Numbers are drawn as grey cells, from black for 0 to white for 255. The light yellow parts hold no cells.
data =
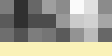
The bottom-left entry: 110
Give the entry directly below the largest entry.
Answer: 202
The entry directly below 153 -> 90
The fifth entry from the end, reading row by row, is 117
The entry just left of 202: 153
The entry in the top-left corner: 125
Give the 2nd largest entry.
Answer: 224

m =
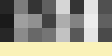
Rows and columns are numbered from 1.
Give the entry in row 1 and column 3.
52
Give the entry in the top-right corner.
80
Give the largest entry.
236
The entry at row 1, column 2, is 124
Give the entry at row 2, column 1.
26
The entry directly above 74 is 96
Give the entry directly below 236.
228
